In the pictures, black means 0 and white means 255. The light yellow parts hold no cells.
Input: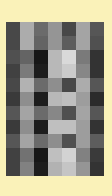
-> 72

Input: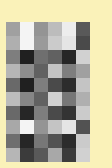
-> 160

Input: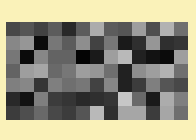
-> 72

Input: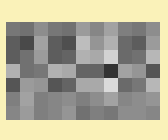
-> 119

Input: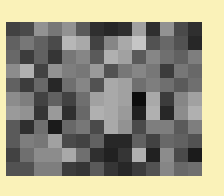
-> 66
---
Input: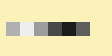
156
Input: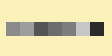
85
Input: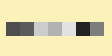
204
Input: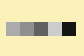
97
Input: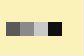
201
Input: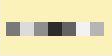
142
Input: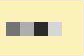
43
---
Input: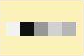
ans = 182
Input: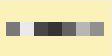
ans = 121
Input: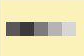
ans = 123
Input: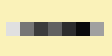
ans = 97
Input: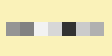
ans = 176
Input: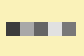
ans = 120
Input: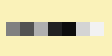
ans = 128
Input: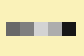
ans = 127
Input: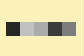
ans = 125
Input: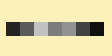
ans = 90
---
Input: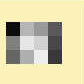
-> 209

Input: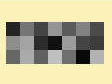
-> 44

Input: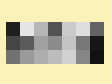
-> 160

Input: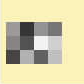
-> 242

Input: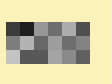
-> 103

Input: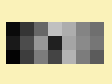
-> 151

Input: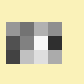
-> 248

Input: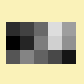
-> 125

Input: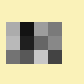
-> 102
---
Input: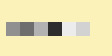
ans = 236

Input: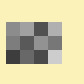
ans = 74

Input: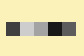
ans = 24

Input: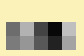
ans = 34

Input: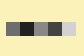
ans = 67

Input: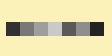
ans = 142

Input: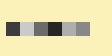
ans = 174

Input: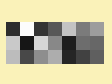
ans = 65
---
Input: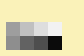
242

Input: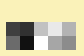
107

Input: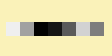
2

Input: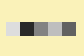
221

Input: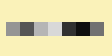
181

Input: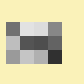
99

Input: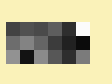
19

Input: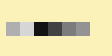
214

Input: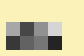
213

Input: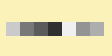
91
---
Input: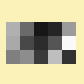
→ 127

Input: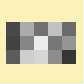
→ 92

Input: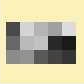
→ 140

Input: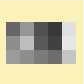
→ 156

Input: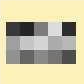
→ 145

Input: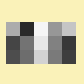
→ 77
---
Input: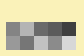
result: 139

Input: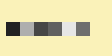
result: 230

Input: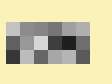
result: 181

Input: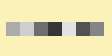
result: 82

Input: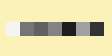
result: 161

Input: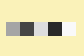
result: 41
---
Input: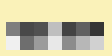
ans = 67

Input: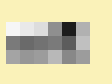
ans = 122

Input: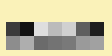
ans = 208

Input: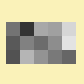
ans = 108

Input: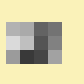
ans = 191

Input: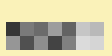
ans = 99
